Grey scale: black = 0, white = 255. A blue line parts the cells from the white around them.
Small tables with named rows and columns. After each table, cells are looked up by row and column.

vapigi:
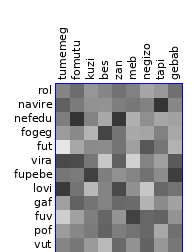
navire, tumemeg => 96
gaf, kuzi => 116
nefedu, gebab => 162
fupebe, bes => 127
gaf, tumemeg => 160
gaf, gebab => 162
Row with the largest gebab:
fut

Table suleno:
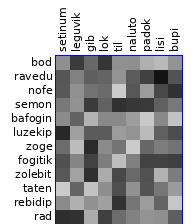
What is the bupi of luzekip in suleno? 77
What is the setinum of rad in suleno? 46
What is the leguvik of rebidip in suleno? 176
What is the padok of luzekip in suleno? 187
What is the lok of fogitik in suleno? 125
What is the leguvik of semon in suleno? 146
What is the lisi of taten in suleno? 119
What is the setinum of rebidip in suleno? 139
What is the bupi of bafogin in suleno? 194
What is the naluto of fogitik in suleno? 128
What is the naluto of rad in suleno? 129
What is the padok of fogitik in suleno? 66
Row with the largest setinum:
taten

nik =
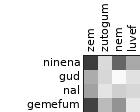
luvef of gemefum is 232
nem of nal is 207
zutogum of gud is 215
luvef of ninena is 168
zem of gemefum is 65
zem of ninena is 60
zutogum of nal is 228
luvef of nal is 215
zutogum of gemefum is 186
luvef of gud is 225
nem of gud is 249
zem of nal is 162
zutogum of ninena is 218
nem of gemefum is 147
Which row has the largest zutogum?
nal

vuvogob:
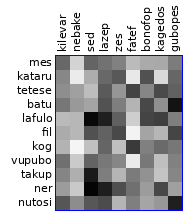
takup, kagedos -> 196
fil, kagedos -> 182
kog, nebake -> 245
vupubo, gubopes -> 129
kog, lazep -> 101
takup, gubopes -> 134

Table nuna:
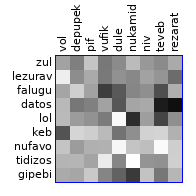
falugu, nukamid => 134
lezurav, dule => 145
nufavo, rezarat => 206
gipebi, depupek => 166
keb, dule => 115
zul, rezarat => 170
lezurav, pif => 170
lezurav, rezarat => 108
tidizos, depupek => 181
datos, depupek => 119
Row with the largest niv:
keb

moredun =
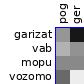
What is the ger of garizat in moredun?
23
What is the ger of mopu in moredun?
137
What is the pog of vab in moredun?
178
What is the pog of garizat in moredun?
150
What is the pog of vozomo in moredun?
105
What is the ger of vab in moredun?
146
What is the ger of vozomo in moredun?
237

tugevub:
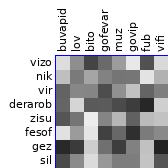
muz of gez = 61
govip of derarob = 61
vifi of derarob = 207
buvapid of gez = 41
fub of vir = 100
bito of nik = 165
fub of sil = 196
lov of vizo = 142
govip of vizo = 232
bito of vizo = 68
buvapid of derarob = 101
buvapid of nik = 191
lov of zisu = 117
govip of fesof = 47

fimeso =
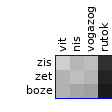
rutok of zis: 48
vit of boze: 177
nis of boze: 166
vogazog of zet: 180
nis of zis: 182
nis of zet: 190
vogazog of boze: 160
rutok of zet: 35
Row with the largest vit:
zis

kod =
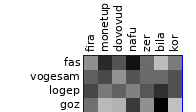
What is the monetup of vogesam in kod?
73
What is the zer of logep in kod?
87
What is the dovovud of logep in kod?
97
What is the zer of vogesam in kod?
106
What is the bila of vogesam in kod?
106
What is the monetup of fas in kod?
41
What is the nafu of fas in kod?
17
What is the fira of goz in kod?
112
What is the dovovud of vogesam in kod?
146
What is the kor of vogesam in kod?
81
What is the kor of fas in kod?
123
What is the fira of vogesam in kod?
96
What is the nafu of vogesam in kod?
84
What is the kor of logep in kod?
81

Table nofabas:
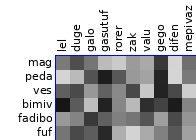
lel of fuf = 117
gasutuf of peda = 29
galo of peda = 83
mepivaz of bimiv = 133
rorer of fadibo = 128
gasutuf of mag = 187
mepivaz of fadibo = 149
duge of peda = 186
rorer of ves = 137
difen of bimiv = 27
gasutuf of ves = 97
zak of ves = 72
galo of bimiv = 190

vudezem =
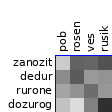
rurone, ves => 109
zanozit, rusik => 83
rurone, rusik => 151
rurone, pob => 164
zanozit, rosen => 99
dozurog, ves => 129
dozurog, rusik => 47
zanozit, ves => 102
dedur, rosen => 91
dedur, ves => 153
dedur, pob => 139
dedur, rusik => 147
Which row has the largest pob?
zanozit

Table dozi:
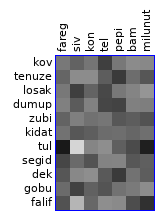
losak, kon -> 99
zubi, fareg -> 99
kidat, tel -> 108
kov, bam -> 139
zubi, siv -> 127
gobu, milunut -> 140
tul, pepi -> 95
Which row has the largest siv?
tul

